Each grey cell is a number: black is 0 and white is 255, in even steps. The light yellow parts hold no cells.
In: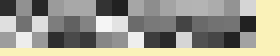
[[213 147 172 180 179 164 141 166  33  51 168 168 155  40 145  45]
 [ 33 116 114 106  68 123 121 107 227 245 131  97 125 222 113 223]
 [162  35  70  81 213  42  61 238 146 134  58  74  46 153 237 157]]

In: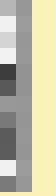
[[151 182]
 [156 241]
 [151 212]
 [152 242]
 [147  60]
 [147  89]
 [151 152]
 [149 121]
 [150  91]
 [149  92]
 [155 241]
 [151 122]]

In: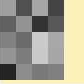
[[ 68 166  80 159]
 [ 88  51 147  97]
 [168 202 107 129]
 [166 201 124 148]
 [128 121 141  36]]

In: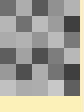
[[179 144  90 174 111]
 [ 63 155 187 113 181]
 [121 187 149 177 170]
 [185 125  78 162  93]
 [ 63 116 173  79 153]
 [ 95 199 174 171 192]]

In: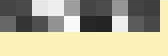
[[ 62  67 150  76  69 157 238 230  75  69]
 [ 72  91 239  36  39 249 146  79  53 103]]

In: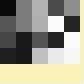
[[142  75 178 124  10]
 [ 36 251 175 124  86]
 [251  35  84  25  70]
 [247 234 192  24  31]]

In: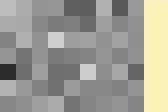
[[153  89 177  94  95 150 148 172 189]
 [145 134 159 106 127 123 136 169 171]
 [143 162 146 161 158 207 146 176 131]
 [145 132 149 132 128 122 147 116 149]
 [101 167 142 205 112 111 159 110  44]
 [148 130 136 136 155 113 130 153 179]
 [133 148 141 133 116 171 159 143 135]]

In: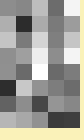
[[244 108 189 135 141]
 [156 122 171  44 175]
 [197 127 212 122 196]
 [244 141 238 159 143]
 [124 106 254 106 144]
 [108 125 146 200  45]
 [135 149  71 141  98]
 [ 62  59 145 168 182]]

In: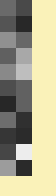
[[ 73 106]
 [ 40  84]
 [103 144]
 [168  96]
 [190 137]
 [ 97  78]
 [ 97  39]
 [ 48 109]
 [ 43  54]
 [237  70]
 [ 42 156]]
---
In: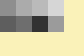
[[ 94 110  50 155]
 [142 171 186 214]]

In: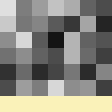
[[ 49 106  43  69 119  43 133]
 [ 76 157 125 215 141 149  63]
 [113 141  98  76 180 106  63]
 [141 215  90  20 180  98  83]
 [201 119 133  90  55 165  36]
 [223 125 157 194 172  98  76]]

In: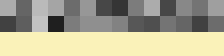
[[ 65  94 194  31 124 143 143 130  87  79 116 101  65 108]
 [172 101 186 165 108 151  71  53 124 172  71 136 116 159]]

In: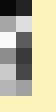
[[  9  36]
 [141  57]
 [167 222]
 [181 159]
 [203  70]
 [250  92]]

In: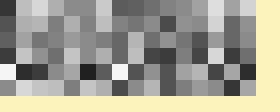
[[ 54 189 216 174 138 138 202  91  97 111 131 138 161 222 161 210]
 [ 61 196 146 111 196 138 174 103 189  69  61 125  69 216  61 111]
 [ 83 174 182 125 174 131 189 131 118 138  75 146 138 210 103 146]
 [ 97 161 118 131 154 138 125 103 182 111 146 118  83 154 103 138]
 [138 216 196 189 125 196 174  75 138 182  83 125 154 138  54 167]
 [244  46  61 138 167  32  91 244  83 146  83 161 182  69 167  46]]

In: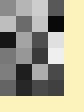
[[ 22 165  80 224]
 [100  38  72  65]
 [120 152  58 239]
 [126  30 173  72]
 [138 181 204  87]
 [189 107 197   8]]

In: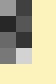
[[ 38  86]
 [104  51]
 [119 210]
 [154  64]]

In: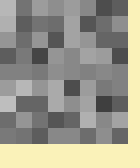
[[ 93 121  69 149 136 163 156  77]
 [109 149 115  85 101 176 136 163]
 [121 115  93 136 136 109 142 101]
 [129 129 121 142 136 129 136 129]
 [149 109 149  85 163 149 101 101]
 [156 183 149 170  77 156 121 129]
 [176  93 115 109 163  85 109 142]
 [183 115 156 142 156 136  77  93]
 [190 101 101 170 142 163  63  93]]

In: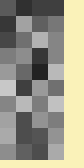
[[ 55 162  96 119]
 [ 71 112 178 133]
 [ 90  48  63  63]
 [125 141  55 133]
 [133 185 125 193]
 [141  96  77 170]
 [154 104  34 185]
 [162  77 147 125]
 [170  77  84 147]
 [200  63 154 112]]
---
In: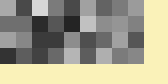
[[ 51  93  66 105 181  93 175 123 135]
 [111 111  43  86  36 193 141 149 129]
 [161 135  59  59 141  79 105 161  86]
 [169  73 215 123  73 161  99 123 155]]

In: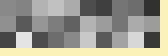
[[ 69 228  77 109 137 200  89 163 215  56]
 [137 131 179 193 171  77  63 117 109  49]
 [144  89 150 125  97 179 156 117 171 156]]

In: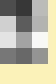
[[ 77  55 187]
 [119 104 148]
 [208  92 179]
 [227 163 248]]

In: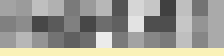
[[128 140  71  90 128  71 109  96 227  78  78 198 148 170]
 [155 183 148 115  96 109 235 122 163 134 122 191 134 170]
 [163 155 191 177 122 155 183  84 214 198  64 191 115 170]]

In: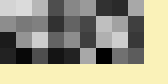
[[ 27 148 206  99 141  63 176 206  56]
 [ 34   8  78  20  34 168   1 113  92]
 [141 121 128  49  99  71 191 162  63]
 [212 219 183  78 135 154  49  42 168]]

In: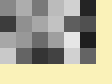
[[ 60 144 167 194  94  80]
 [136 173 121 187 209  36]
 [167 152 108 159 230  30]
 [201 100  52  66 209 100]]

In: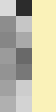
[[134 169]
 [141 198]
 [147 120]
 [155 105]
 [161 205]
 [176 211]
 [218  44]]
